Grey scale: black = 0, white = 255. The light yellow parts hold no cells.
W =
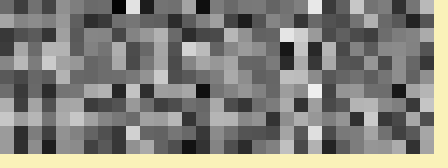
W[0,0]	107
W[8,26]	202
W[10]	[155, 47, 141, 30, 143, 139, 66, 89, 55, 145, 169, 99, 79, 19, 51, 132, 79, 44, 114, 129, 192, 74, 178, 36, 92, 125, 150, 148, 172, 50, 163]
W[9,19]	75
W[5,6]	102
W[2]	[56, 80, 91, 53, 160, 89, 134, 133, 71, 131, 152, 178, 106, 44, 71, 74, 183, 146, 98, 100, 229, 207, 154, 75, 96, 75, 63, 109, 125, 131, 171]
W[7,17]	54
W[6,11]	158
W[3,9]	76
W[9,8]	56
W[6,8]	38
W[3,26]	91
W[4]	[134, 184, 124, 203, 162, 151, 102, 109, 168, 74, 119, 164, 75, 133, 166, 151, 165, 102, 101, 123, 42, 171, 55, 169, 86, 83, 150, 75, 142, 103, 55]
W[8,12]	183
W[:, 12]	[112, 43, 106, 82, 75, 78, 156, 77, 183, 118, 79]
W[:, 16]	[105, 68, 183, 135, 165, 170, 131, 77, 179, 112, 79]
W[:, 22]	[232, 105, 154, 40, 55, 139, 239, 159, 151, 223, 178]
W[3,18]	142
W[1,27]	105
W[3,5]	92
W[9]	[155, 46, 125, 64, 146, 130, 100, 80, 56, 209, 101, 98, 118, 104, 56, 139, 112, 84, 82, 75, 164, 88, 223, 75, 121, 125, 164, 113, 65, 89, 166]
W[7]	[175, 64, 164, 81, 165, 167, 60, 73, 83, 153, 110, 64, 77, 111, 103, 170, 77, 54, 110, 124, 172, 50, 159, 73, 88, 180, 182, 138, 127, 57, 197]
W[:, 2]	[113, 140, 91, 107, 124, 103, 105, 164, 182, 125, 141]
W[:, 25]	[199, 115, 75, 131, 83, 113, 151, 180, 48, 125, 125]
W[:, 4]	[144, 152, 160, 179, 162, 179, 116, 165, 171, 146, 143]
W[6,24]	148
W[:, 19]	[100, 133, 100, 109, 123, 102, 103, 124, 51, 75, 129]
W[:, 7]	[108, 58, 133, 116, 109, 109, 178, 73, 133, 80, 89]
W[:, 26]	[115, 177, 63, 91, 150, 94, 110, 182, 202, 164, 150]

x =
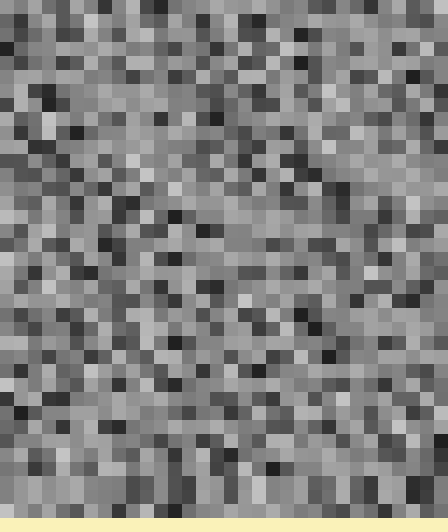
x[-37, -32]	149
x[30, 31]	161
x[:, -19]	[132, 127, 149, 128, 142, 92, 131, 131, 183, 152, 126, 100, 162, 147, 168, 96, 141, 144, 109, 170, 175, 138, 141, 159, 83, 121, 140, 112, 124, 70, 148, 130, 135, 140, 64, 67, 111]
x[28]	[55, 150, 169, 55, 49, 124, 131, 145, 167, 146, 152, 169, 136, 124, 131, 80, 86, 139, 90, 58, 149, 158, 82, 135, 195, 137, 133, 161, 99, 99, 171, 112]
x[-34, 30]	186
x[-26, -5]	151
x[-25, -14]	53
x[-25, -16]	168
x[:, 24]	[134, 148, 129, 125, 130, 163, 146, 186, 124, 104, 133, 143, 133, 43, 55, 71, 130, 165, 75, 86, 126, 123, 131, 133, 69, 87, 145, 75, 195, 155, 142, 80, 143, 160, 170, 172, 75]
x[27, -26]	162
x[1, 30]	78
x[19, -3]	162
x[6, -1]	52
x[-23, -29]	168
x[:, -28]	[88, 88, 67, 164, 63, 164, 115, 71, 154, 92, 125, 57, 101, 80, 119, 131, 124, 66, 115, 174, 141, 172, 61, 127, 140, 117, 98, 114, 49, 133, 52, 161, 196, 173, 155, 155, 113]
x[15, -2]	108
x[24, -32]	175
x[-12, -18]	153
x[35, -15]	152
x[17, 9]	128
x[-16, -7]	52
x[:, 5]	[165, 120, 80, 153, 91, 159, 132, 131, 125, 34, 129, 148, 56, 136, 54, 80, 145, 170, 86, 61, 130, 141, 89, 57, 81, 128, 110, 86, 124, 160, 141, 141, 146, 117, 169, 168, 87]
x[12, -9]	119
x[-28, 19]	116
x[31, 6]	164
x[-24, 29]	150
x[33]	[118, 127, 58, 94, 173, 117, 91, 179, 175, 120, 155, 137, 80, 140, 160, 66, 91, 184, 116, 31, 87, 132, 132, 162, 160, 141, 166, 157, 125, 133, 108, 69]
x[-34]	[34, 103, 133, 136, 164, 153, 145, 170, 150, 124, 134, 98, 71, 128, 117, 53, 118, 174, 100, 106, 191, 159, 122, 161, 125, 83, 156, 144, 56, 115, 186, 89]
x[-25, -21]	143
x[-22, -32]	186
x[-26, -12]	58
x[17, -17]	168
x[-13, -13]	164
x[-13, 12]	32
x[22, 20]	125
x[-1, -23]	128
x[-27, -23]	153

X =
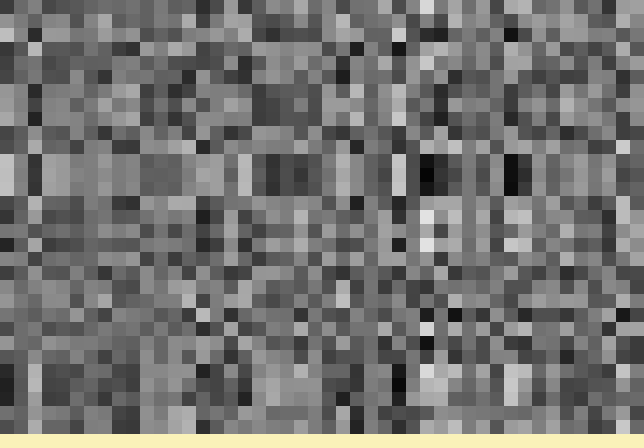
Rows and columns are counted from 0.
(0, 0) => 60
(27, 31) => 188
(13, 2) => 52
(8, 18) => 61
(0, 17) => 55
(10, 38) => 127
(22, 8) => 132
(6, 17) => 106
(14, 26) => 128
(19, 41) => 72
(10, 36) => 153
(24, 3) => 145
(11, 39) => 99
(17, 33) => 108
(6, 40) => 154
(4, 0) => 64
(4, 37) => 163
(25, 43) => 145
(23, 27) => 168
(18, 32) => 137
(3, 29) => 98
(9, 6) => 94
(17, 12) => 123
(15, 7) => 116
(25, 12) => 137
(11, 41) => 155
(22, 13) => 59
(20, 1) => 106
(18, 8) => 134
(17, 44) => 172
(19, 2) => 144
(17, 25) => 78
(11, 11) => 101
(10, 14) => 41
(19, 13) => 67
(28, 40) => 71
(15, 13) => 130
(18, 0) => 132
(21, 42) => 87
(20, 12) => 155

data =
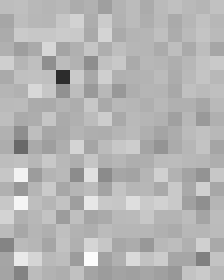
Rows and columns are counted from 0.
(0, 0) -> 189
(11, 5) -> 174
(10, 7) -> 187
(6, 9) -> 174
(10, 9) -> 205
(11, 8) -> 182
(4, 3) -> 143
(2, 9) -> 180
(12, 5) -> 140
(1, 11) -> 185
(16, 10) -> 182
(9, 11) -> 164
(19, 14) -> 202
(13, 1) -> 151
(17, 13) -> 176
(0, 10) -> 171
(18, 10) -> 194
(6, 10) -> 181
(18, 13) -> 166
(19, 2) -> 188
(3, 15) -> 166
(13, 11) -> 169
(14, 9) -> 222
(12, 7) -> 139
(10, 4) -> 174
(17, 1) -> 186
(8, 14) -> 153
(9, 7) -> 173
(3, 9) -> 182
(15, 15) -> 188
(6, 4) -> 145
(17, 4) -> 194
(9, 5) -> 180
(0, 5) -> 172
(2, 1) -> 202
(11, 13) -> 184
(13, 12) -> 201
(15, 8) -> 185

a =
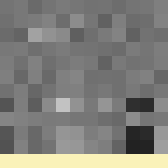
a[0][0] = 116
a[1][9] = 108
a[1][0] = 112
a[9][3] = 125
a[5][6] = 112
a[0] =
[116, 120, 106, 116, 122, 118, 114, 115, 109, 116, 118, 127]
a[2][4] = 138
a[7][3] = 139
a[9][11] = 152
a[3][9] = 123
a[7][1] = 126
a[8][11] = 120
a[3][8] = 108
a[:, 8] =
[109, 127, 131, 108, 121, 112, 112, 123, 105, 114, 99]
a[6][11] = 119
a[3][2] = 111
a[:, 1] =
[120, 120, 100, 122, 113, 104, 125, 126, 129, 123, 129]
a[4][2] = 129
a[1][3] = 130
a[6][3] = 115
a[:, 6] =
[114, 118, 111, 115, 120, 112, 115, 121, 118, 125, 133]
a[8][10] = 117
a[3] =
[120, 122, 111, 118, 123, 116, 115, 112, 108, 123, 117, 125]
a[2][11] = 110
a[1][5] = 140
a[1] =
[112, 120, 123, 130, 109, 140, 118, 97, 127, 108, 110, 130]
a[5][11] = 103
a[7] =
[84, 126, 93, 139, 194, 146, 121, 149, 123, 47, 43, 140]
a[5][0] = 127
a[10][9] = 34
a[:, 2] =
[106, 123, 162, 111, 129, 128, 103, 93, 125, 104, 104]
